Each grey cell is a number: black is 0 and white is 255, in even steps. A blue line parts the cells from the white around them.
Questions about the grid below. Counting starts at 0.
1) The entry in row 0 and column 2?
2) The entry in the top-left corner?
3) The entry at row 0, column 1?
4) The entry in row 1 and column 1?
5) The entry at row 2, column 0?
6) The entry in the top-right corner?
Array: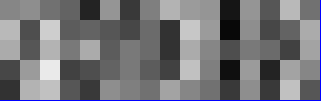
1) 113
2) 134
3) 142
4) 78
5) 171
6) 113

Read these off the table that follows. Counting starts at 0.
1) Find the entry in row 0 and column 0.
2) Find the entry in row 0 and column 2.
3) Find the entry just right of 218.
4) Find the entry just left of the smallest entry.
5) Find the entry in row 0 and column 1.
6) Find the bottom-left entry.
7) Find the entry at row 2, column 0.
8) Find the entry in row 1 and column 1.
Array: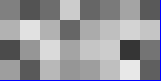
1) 128
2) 109
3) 164
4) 204
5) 83
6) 158
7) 75
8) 225

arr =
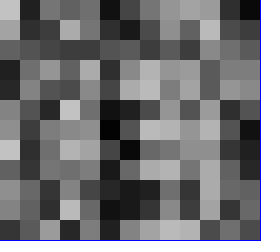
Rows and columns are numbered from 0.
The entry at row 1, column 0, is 163
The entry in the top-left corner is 194
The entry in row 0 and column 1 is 32
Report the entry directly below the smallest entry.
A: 69
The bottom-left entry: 53
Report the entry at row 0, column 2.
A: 117
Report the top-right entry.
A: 9
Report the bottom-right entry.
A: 75
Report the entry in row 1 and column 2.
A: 61
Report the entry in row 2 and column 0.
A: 97
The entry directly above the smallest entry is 17
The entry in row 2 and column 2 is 69

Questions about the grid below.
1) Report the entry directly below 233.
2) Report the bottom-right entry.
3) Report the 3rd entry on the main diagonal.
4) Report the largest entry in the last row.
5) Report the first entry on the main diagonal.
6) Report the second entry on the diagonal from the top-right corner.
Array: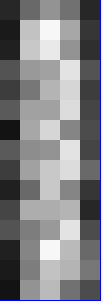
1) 161
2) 76
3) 233
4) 186
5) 39
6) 167

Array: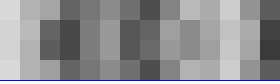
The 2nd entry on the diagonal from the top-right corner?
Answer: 172
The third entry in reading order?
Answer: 165
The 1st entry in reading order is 217
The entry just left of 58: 165
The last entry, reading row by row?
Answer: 93
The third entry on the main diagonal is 93
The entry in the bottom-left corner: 217
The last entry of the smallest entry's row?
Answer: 58
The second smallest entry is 66
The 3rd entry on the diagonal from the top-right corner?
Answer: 199
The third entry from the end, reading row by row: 205

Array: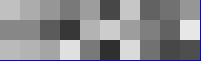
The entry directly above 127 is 98
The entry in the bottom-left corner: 186
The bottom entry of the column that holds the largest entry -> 78
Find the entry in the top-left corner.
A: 192
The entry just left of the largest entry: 98
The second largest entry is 224
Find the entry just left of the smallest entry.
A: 121
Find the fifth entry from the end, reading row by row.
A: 47
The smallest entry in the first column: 135

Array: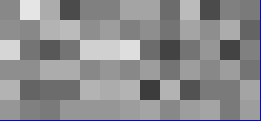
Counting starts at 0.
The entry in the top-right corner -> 122
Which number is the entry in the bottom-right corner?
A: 157
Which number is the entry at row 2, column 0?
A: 214
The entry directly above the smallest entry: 157
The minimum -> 60
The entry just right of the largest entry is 172
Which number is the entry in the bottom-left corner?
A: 150
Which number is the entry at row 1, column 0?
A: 142
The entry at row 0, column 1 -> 229
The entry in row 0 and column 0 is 136
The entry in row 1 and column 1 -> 136
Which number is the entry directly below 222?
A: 136
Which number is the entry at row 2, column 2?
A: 88
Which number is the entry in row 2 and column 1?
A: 116
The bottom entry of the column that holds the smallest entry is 164
